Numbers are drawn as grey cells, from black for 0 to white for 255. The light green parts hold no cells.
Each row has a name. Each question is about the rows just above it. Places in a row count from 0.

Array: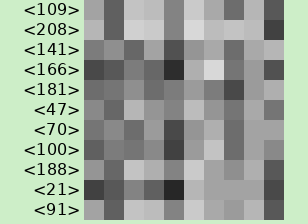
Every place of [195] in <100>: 6
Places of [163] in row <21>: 6 7 8

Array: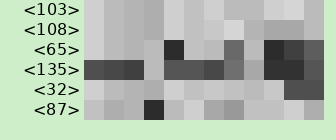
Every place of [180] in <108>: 2 8
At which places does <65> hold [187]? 1 3 6 8
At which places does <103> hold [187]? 1 7 8 11

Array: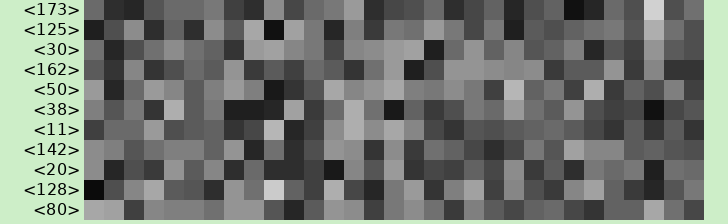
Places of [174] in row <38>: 4 13
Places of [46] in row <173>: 1 8 14 18
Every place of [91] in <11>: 5 21 24 27 29
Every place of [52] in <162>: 1 3 13 29 30

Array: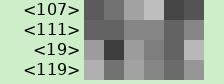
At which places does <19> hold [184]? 5
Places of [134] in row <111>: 2 3 5
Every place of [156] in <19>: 0 2

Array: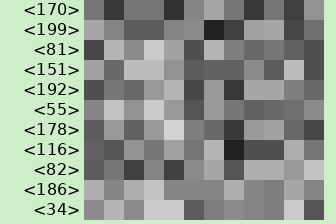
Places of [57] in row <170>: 1 8
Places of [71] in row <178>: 11
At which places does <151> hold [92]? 5 9
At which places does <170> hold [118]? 0 2 3 7 9
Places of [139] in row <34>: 0 2 7
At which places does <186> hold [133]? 1 4 5 6 8 11
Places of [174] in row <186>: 0 2 7

